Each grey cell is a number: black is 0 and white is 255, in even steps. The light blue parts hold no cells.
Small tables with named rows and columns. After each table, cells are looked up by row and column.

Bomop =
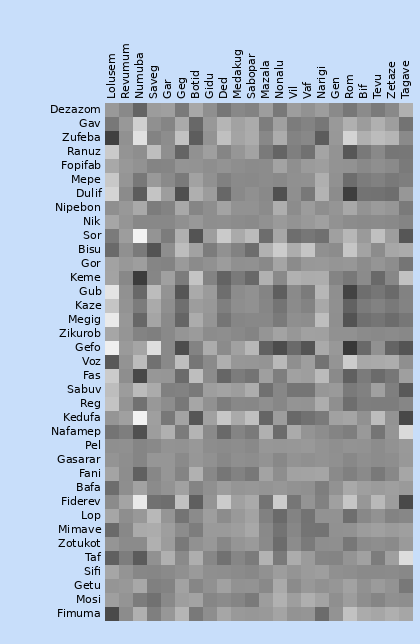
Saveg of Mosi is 113
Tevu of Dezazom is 122
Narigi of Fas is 187
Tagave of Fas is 159
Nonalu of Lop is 106
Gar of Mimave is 158
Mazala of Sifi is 145
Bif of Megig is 112
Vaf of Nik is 153
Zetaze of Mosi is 144
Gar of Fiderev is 110
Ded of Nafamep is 105
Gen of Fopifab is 147
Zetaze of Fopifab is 138
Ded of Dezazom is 118

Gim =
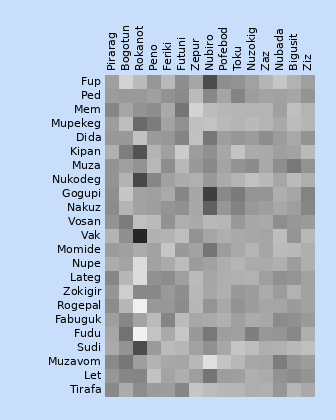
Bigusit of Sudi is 184
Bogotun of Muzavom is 119
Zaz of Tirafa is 176
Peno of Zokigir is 136
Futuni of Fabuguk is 187
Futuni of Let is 174
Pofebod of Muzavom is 196
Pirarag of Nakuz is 140
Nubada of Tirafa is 151
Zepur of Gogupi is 166
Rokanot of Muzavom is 158

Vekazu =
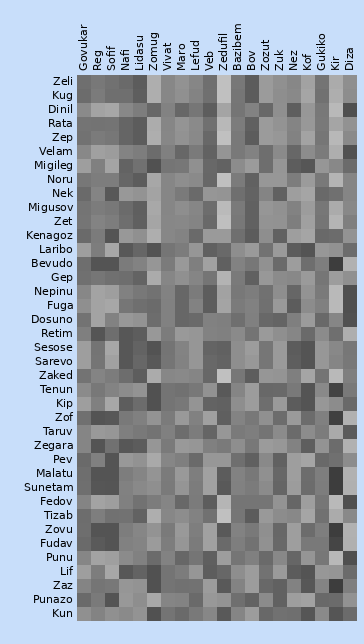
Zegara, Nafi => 87
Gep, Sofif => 112
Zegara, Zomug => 150
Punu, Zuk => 136
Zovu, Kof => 108
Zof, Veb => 160
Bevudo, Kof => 110

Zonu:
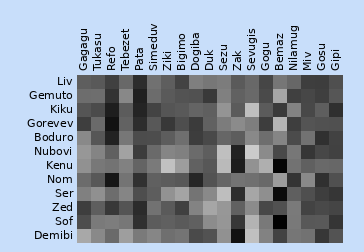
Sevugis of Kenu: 146
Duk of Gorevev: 97
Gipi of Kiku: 47
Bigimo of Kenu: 157
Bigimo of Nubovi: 128
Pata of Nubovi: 60
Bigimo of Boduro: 111
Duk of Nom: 83
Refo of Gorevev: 18
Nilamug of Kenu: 114
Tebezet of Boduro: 119
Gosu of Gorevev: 81
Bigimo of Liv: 67
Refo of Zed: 56
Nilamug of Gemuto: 64

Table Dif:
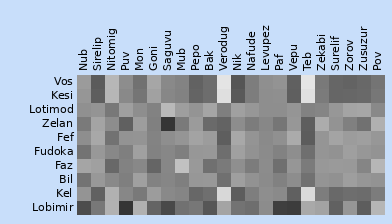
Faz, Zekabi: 152
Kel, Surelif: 105
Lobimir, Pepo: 119
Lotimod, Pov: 137
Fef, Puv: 147
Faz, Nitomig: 104
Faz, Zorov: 153
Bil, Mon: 160
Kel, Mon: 121
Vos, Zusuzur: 104
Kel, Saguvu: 137
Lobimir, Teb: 169

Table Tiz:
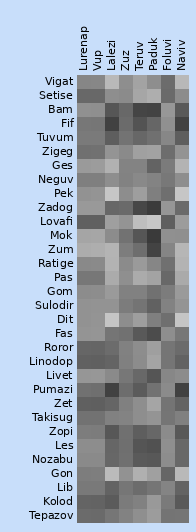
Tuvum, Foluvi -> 135
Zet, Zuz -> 128
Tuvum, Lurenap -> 122
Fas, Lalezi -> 117
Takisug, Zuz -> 131
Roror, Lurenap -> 102
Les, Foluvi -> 143

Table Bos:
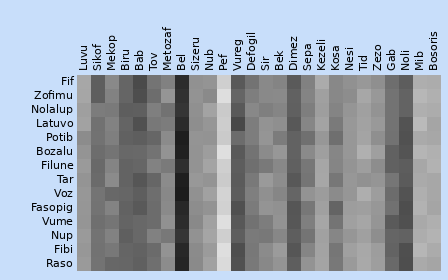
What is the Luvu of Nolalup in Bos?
159
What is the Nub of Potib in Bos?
147
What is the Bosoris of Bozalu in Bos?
176
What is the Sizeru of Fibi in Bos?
139
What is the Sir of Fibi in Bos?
139
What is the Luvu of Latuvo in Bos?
162
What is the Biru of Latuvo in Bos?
100
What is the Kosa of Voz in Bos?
139
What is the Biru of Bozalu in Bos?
104

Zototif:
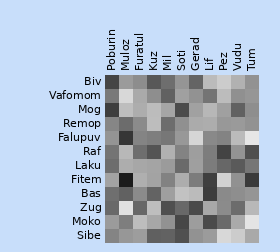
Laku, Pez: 103
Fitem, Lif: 63
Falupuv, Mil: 119
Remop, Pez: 152
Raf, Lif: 125
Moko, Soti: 71
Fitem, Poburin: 162
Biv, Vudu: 177
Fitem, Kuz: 163
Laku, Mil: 155
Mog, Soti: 75
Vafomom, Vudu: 144
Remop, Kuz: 189
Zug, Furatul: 103
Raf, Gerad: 158

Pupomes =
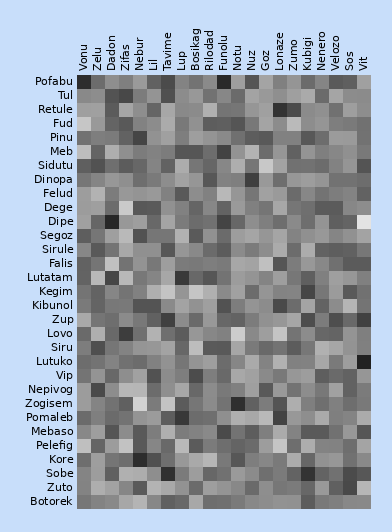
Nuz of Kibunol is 148
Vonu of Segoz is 94
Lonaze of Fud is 140
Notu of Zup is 99
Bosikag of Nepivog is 104
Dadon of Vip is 104
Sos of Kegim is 89
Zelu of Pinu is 126
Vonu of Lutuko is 109
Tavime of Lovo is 111
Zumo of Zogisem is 174
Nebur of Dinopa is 110
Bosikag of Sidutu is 118
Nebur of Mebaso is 89
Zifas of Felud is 152
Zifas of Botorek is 167
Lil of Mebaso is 125

